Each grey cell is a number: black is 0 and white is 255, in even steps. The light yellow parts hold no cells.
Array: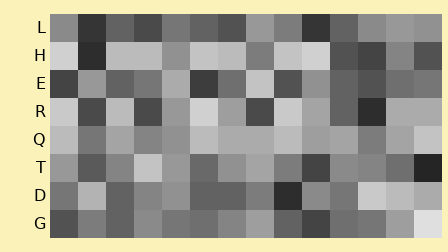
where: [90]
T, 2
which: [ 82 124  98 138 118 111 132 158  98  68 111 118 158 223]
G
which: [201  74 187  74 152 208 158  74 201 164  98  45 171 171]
R
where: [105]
T, 6
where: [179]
D, 2
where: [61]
E, 6

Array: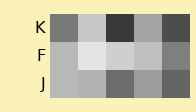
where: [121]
K, 1
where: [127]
F, 5
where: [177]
J, 2
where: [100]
J, 5

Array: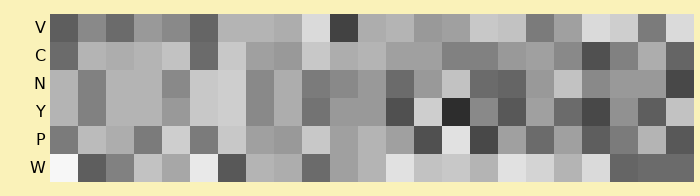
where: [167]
W, 5
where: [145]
Y, 21
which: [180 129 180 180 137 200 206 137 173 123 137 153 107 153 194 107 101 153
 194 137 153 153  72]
N
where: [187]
P, 2
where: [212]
W, 18
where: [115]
Y, 10

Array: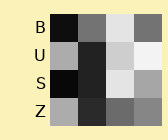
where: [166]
S, 4
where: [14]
B, 1
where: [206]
U, 3
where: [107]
Z, 3
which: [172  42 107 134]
Z
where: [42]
Z, 2
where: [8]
S, 1

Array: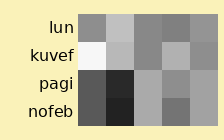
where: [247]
kuvef, 1
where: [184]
kuvef, 2
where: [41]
pagi, 2
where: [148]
lun, 5

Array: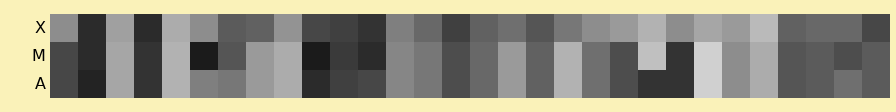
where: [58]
M, 11
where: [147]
X, 9
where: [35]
A, 2

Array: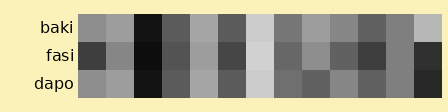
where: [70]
fasi, 6
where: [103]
fasi, 8
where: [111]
dapo, 8

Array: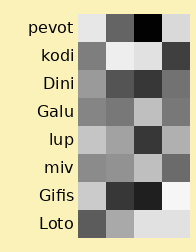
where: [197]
lup, 1
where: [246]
Gifis, 4
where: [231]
pevot, 1
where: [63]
kodi, 4
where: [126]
kodi, 1

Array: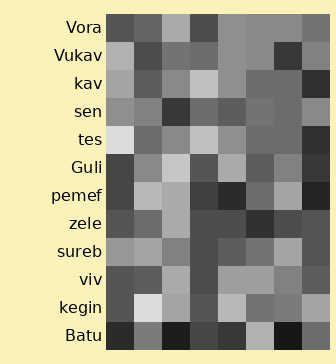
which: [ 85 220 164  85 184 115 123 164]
kegin
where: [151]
sureb, 1
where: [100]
Vora, 2
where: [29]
Batu, 3

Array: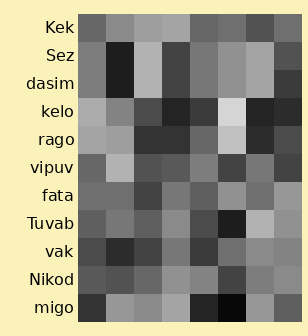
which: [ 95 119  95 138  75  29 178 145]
Tuvab
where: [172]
kelo, 1

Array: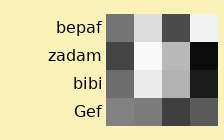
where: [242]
bepaf, 4
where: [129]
Gef, 1
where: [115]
bepaf, 1
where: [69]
zadam, 1
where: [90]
Gef, 4
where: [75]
bepaf, 3
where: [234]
bibi, 2

